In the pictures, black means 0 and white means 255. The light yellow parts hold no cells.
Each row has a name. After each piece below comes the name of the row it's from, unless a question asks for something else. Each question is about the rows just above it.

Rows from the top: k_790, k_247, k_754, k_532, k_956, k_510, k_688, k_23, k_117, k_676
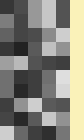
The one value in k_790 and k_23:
[83]
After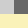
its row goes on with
[ 62  47 118]
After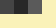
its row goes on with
[198 146]
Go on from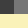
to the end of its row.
[214]

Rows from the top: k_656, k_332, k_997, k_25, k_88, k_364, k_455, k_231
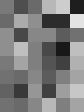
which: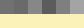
k_364
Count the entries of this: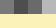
4

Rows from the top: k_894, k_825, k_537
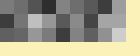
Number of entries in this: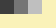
3
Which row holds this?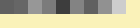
k_537
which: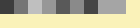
k_825
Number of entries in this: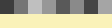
8

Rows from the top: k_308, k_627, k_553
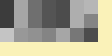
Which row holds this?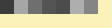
k_627
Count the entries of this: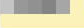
5

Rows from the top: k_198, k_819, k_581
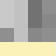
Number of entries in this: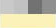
4
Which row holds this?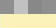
k_581
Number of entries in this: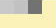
3
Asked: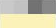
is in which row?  k_819
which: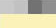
k_198

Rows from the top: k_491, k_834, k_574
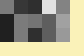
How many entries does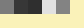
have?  5
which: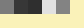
k_491
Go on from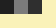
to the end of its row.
[ 94 153]
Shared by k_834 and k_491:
[123]
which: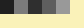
k_574

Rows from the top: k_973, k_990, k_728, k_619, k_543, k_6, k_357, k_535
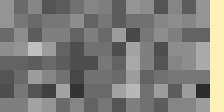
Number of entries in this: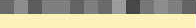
14
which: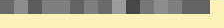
k_728
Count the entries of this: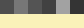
6
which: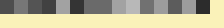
k_357
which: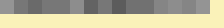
k_990
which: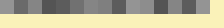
k_973
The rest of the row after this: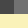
[113 106 156  99 113 119 119 119]

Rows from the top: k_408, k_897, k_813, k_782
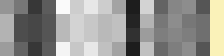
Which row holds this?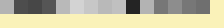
k_897
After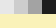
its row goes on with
[211  99 134 141  85]
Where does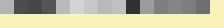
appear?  k_813

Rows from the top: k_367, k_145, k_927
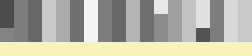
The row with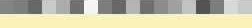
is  k_927
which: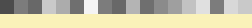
k_145
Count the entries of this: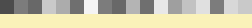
18
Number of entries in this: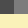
2

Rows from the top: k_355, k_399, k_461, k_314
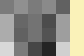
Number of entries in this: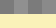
4
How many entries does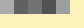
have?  5
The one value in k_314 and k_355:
[123]
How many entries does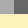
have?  2
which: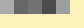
k_399
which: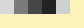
k_314

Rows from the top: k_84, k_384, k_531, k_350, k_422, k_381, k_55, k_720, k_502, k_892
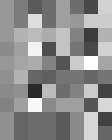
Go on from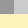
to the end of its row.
[203]
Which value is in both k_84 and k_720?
[159]
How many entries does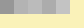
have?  5
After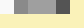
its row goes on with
[215]
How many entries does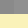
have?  2
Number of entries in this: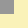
1

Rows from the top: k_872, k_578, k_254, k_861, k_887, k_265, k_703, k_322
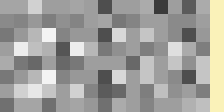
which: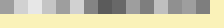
k_703
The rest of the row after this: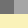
[165 112 158 165 152 112 171 158 132 158 158 177 191]

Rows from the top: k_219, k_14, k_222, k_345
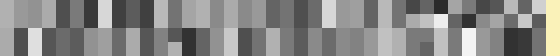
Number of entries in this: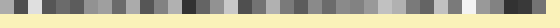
39
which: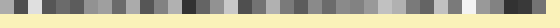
k_345
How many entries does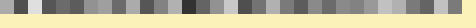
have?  33
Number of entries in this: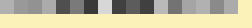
17
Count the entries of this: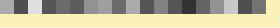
19
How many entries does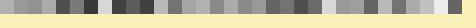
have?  33

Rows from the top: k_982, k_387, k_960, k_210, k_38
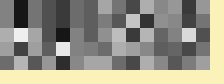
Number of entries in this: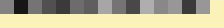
15
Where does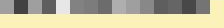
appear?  k_210
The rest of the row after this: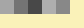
[151  58 151]
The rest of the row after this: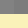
[108 174 159 136  94 101  72 116]
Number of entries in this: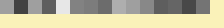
15

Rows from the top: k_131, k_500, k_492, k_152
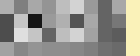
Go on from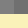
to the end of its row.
[106]
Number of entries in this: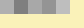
5
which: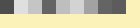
k_492
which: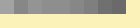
k_152
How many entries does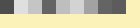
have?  9
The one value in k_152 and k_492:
[162]

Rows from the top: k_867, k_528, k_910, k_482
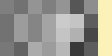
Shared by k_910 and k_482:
[156]
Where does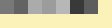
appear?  k_482
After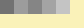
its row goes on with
[177  71]
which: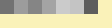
k_528

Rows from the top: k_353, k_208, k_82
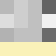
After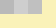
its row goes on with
[99]
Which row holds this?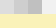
k_208
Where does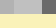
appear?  k_82
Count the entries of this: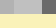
4
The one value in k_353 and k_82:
[192]
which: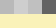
k_353

